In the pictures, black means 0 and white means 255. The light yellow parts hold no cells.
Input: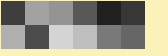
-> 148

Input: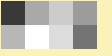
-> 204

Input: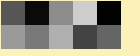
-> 140

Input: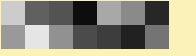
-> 83

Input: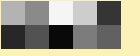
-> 245

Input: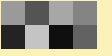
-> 167

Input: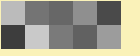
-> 103

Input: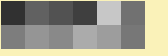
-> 82

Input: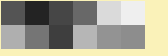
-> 70
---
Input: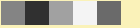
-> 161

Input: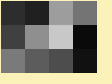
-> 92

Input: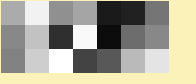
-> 88

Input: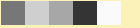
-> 167

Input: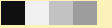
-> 240

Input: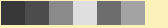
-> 223

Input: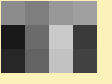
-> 99
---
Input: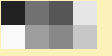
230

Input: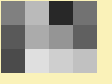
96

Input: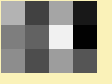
2

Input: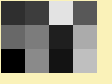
171

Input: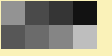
18

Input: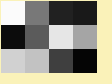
165
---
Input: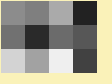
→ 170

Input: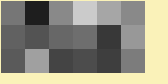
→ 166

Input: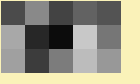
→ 98

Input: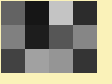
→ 196

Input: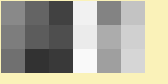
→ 131

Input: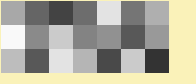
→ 117

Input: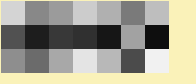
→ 122

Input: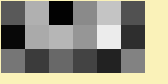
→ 196

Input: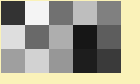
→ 190

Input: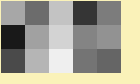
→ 53
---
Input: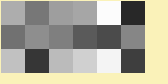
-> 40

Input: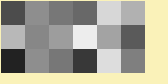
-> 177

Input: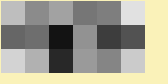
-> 225

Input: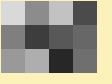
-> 75

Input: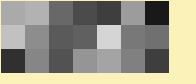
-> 25

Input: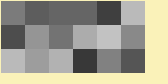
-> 186
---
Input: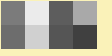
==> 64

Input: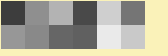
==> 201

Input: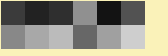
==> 206

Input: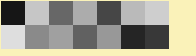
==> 56

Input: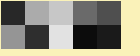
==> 26

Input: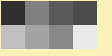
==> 234

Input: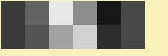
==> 71
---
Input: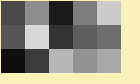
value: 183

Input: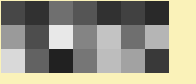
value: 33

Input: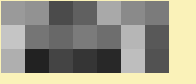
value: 68

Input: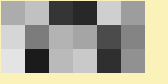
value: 186

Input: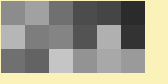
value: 197

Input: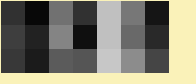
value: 91

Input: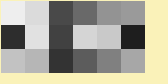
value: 51
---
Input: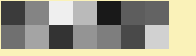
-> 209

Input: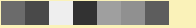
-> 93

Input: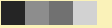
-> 210

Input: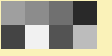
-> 188

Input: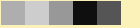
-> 85

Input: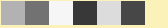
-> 71
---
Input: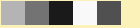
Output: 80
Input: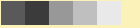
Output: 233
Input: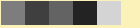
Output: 212
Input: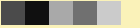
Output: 203
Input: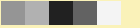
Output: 244
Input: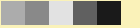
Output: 26
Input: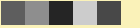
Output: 72
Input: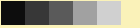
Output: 208
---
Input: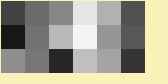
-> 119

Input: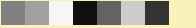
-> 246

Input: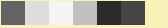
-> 221

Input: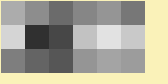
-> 100

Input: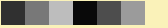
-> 120

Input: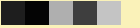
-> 30

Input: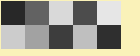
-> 204

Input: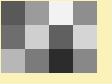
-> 213

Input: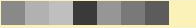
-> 191
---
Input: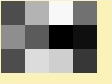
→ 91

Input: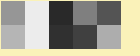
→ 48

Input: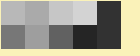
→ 97

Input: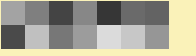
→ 219

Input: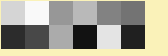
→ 18

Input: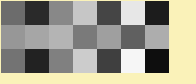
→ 159
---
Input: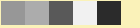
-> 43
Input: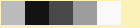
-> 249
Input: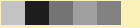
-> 130
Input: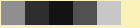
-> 199
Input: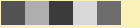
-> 109
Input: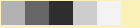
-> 243
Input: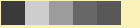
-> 88
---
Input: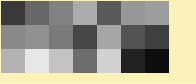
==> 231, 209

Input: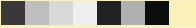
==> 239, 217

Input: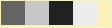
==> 236, 199

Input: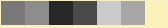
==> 203, 167

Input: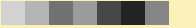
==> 210, 180

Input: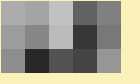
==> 193, 186
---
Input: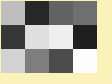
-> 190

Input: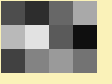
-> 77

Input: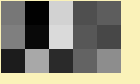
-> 119

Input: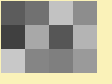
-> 92

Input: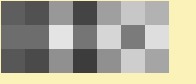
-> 94

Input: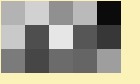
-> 179

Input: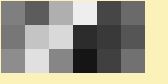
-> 127

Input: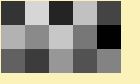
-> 52

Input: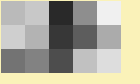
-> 186
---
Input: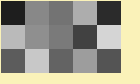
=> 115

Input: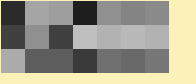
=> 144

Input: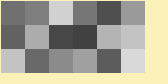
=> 118

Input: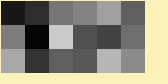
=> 131

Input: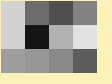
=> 108

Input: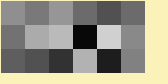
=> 107

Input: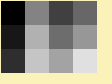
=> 131

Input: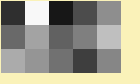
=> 23
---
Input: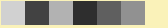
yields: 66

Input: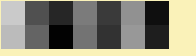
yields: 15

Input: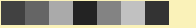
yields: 51

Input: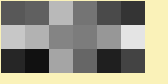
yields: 31

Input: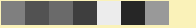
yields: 62

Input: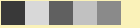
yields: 96
